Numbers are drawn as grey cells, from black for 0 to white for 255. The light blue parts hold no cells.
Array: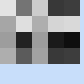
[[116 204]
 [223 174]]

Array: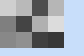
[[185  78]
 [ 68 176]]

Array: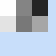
[[132  37]
 [120 166]]

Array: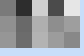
[[ 45 207]
 [105 175]]

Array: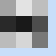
[[227 190]
 [ 25  77]]

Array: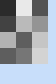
[[233  83]
 [186 148]]

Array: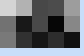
[[178  72]
 [ 24  73]]
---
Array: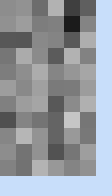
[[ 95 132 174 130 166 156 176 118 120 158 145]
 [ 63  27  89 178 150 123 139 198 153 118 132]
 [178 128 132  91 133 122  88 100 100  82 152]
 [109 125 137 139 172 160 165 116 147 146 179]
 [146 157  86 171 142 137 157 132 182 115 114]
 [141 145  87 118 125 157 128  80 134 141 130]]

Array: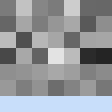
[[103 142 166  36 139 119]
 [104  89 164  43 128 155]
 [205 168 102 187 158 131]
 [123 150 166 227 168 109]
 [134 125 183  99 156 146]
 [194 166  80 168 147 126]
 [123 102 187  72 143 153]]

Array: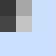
[[167 196]
 [ 54  68]]

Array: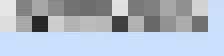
[[210 112]
 [143 172]
 [167 146]
 [128 104]
 [121 177]
 [224  63]
 [114 183]
 [109 186]
 [114 179]
 [138 205]
 [167  39]
 [130 168]
 [229 221]]

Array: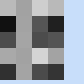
[[185  32  84 163  52]
 [206  85  76 212  75]
 [162 163 165 162 164]
 [186  17  76 169  48]]

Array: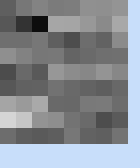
[[148 168 139 112 135 104 108  90 115]
 [143 138  98 111 148  94 122  77  95]
 [144 152 109 106 135  99 121 106  98]
 [125 165  77 100 140 105 104 115 119]
 [123 166  95 120 151 114 105 142  94]
 [131  13 119 119  89  98 169 147  90]
 [119  51 111 130 105  97 154 198  94]
 [ 95  87 111 143  76  87 165 213 109]]

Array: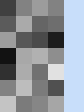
[[130 110  28 142 225  80 166]
 [156 101  74 177 113 123 134]
 [130 170  87 168 172 189 123]
 [ 64  91 157  18  48 130 196]]

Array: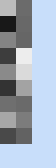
[[107 104 102 237 218 163 106 124  98]
 [188  24 132  61 138  51 111 167  73]]
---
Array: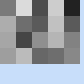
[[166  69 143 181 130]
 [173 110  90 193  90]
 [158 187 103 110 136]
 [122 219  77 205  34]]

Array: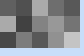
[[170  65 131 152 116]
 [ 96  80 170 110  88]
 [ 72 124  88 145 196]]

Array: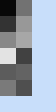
[[227  65]
 [122  79]
 [ 92  99]
 [  8 114]
 [ 51 152]
 [136 167]]

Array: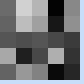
[[168  31  72 175  51]
 [ 85  78  85  72  59]
 [ 99 152 130  10  38]
 [ 99 189 160  23 144]
 [107 209 181   3 136]]

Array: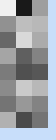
[[240  25 158]
 [177  74 116]
 [123  80  87]
 [165  95 131]
 [116 152 131]
 [145 190 184]
 [139 202 184]
 [103 217 171]]

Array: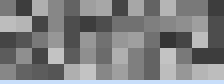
[[121  61 175 135  99 159 167  69 167  99 181 121 121  61]
 [ 69  85 121 151  77 151 113 151 159 113  53  69 189  77]
 [135  99  92  85 175 195 135 159 127  99 189 151 181 189]
 [ 92 143  69 195  92 143 107 175 127  99 195 121  61  61]
 [189 181  69 135  77  61  77 113 113 127 135 143 159  77]]
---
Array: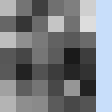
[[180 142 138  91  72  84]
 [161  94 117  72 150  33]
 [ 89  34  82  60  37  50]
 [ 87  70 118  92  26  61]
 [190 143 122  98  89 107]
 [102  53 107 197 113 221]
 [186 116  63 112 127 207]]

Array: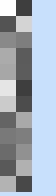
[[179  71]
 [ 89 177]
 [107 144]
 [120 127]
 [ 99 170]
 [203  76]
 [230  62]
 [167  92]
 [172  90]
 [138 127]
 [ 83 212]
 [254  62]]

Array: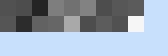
[[ 85  43  98 102 169  77  92  82 246]
 [ 82  77  36 127 113 129  77  87  90]]

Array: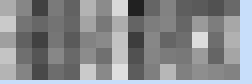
[[180 132  73 109  98 202 137 223  92 127 183 128 142 136 130]
 [196 111  85 135 105 140 112 196  81 133 123 120 155 101 165]
 [159  97  65 118  90 131 138 195  61 135 101 110 221 110 177]
 [202 116 103 115 102 164 120 173 100 125 132 102 154 125 167]
 [172 134  65 122  98 179 139 216  33 101 130  94  90  81 105]]

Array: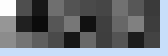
[[140 116  94  74  22 104  62  84  28  67]
 [150  32  11  86 119  17  63 103 128  61]
 [253  78  23 111  83  74  70 113  87  58]]

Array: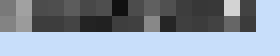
[[131 155  61  61  68  35  33  62  64 136  37  63  60  66 102  59]
 [121 161  76  78  92  72  78  16  76  96  80  61  55  56 211  66]]

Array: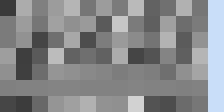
[[ 71  59 103 149 160 177 145 143 211  83  78 106 120]
 [129 130 130 132 133 131 131 131 132 131 130 129 131]
 [143  65 109 149 143 136 134 123 131 125 110 142 164]
 [157  62  90 187  99 110  96 170  68  83 133  95 182]
 [121 146  68 112 168  78 123 154 139 116 179  91 146]
 [121 156 117 162 142 154  89 199 121  94 160 109 121]
 [ 58 171 129 155 182 117 155 121 185  98 113 176 117]]
